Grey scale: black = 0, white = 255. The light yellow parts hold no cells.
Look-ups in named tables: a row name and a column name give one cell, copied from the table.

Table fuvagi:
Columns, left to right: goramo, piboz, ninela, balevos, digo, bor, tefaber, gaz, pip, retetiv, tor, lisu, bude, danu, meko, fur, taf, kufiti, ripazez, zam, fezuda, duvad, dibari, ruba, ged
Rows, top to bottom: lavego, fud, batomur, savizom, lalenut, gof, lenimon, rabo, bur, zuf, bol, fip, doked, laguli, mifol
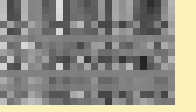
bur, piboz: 197
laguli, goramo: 108
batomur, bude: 103
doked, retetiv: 119
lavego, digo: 132
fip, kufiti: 132
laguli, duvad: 80
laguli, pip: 84
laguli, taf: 120
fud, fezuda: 77
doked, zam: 132
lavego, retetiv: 80
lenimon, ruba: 171
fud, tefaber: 95
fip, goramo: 170
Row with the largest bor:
mifol

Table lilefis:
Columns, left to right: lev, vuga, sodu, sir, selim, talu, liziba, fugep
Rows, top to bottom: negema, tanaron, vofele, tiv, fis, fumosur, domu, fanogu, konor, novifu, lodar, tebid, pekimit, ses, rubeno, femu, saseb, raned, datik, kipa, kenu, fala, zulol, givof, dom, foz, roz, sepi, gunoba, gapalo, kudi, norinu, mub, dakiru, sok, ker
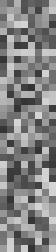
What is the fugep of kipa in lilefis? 97
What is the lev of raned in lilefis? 85
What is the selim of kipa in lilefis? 151
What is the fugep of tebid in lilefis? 110
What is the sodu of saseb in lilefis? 111
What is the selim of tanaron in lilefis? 137
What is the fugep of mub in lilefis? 163
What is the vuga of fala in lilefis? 184
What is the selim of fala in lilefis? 98
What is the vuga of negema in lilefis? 105
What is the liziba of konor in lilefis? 150
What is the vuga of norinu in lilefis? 179
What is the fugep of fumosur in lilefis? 86

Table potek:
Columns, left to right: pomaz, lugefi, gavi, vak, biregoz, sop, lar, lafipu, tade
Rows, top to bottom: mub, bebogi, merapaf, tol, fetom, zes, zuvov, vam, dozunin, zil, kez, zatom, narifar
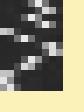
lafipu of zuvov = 220
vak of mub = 47
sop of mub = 233
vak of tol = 46
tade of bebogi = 53
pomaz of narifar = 153
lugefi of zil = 43
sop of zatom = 43
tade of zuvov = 85
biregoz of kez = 40
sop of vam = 42
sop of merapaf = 135

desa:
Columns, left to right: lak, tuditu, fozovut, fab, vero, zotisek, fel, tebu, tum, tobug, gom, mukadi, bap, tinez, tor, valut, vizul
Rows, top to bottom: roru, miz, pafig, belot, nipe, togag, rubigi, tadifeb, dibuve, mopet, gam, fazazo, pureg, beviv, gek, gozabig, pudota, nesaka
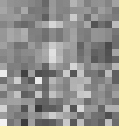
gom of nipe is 161
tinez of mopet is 156
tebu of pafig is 148
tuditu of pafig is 153
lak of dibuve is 131
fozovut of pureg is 126
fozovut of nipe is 157

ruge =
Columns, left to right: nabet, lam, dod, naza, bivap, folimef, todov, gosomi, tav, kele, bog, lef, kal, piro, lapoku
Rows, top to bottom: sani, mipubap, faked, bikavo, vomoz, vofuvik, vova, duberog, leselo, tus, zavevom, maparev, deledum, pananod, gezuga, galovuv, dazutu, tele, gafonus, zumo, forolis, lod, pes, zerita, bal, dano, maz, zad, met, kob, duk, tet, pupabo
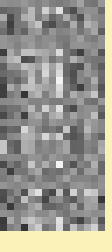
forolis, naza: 174
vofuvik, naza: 151
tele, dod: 141
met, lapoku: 56
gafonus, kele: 197
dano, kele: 161
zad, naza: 81
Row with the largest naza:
gafonus

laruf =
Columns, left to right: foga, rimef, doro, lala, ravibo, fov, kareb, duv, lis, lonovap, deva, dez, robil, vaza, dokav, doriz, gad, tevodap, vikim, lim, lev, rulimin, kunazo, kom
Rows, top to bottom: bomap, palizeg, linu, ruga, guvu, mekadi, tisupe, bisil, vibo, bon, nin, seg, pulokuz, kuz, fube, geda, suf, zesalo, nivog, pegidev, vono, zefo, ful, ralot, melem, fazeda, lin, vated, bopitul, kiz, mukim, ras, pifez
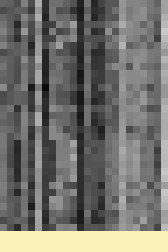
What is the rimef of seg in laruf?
93
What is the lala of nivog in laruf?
125
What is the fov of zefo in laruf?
157
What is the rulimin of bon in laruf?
109
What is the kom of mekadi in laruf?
185
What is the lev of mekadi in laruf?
102
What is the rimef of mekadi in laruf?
83
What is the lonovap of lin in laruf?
81
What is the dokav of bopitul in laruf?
47
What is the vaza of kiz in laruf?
75
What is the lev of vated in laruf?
115
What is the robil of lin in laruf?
85
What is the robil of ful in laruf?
82
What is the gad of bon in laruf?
136

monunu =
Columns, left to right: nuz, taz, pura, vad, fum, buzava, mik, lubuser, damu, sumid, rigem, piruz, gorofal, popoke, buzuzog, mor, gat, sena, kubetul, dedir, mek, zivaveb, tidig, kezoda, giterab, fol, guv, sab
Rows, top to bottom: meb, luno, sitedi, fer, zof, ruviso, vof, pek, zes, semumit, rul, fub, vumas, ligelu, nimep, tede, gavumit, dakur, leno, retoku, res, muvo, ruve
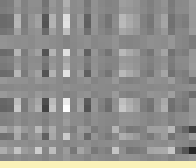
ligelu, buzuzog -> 138
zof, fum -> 143
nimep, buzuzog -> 130
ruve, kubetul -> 144
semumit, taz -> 125
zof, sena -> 166
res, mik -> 143
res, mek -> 138
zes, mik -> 123
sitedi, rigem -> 134
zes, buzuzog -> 137
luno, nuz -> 125
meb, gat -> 133
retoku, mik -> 97
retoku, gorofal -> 105
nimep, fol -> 128
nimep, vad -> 122
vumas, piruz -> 138
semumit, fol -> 137
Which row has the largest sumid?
tede

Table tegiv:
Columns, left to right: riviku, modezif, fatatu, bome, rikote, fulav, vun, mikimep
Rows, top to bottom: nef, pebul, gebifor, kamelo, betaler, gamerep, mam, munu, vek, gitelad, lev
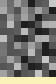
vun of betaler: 40
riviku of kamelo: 93
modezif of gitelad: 93
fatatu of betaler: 93
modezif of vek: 162
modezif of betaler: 85
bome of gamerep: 40
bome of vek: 31
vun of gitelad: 82
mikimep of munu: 40
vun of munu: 31
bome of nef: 119
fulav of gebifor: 31
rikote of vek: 85
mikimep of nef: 198
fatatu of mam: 152
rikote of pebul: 108
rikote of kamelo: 40
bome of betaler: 187
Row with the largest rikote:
munu

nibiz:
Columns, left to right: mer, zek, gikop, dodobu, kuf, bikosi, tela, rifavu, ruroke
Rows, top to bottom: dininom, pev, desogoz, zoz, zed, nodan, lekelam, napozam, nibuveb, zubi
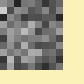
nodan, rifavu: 107
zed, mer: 124
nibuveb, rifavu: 101
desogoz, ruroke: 41
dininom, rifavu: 83
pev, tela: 135
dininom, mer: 144
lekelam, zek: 144
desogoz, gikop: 112
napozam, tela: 107
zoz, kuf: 175
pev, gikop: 141

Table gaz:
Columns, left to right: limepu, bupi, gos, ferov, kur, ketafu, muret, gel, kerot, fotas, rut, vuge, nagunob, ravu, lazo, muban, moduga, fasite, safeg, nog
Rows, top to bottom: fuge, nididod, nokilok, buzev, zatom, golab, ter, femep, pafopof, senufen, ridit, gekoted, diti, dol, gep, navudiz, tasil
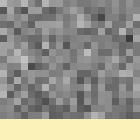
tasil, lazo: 161
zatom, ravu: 108
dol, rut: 126
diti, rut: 132
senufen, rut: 136
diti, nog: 170
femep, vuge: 140
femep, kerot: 132
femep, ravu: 139
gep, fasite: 128
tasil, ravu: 178
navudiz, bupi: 140
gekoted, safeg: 116
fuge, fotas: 127
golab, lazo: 127
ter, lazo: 125
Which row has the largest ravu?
tasil

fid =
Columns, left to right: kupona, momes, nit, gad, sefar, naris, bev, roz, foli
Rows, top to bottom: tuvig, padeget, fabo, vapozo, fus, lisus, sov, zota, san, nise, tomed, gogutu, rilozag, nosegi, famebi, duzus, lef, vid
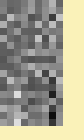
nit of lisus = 93
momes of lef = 145
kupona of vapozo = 175
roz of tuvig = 179
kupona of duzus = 174
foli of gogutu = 186
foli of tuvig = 101
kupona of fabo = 94
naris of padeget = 110
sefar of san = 81
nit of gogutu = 137
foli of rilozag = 154
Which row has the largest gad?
lef

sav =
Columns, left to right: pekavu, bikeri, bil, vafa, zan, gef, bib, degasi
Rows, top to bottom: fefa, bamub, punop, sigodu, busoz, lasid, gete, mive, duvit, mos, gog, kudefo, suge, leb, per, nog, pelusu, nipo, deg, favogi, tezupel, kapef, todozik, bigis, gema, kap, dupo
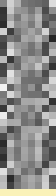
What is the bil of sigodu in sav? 142
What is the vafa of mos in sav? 166
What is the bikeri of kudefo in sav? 206
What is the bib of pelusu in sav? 201
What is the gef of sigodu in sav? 171
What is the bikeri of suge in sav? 99
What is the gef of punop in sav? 180
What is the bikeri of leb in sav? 215
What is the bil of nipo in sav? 170
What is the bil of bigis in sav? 153
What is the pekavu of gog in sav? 72
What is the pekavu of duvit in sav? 187
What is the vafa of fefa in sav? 119
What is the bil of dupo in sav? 117
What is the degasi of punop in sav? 86
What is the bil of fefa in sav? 175
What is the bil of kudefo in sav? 179
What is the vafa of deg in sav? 163
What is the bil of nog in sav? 144

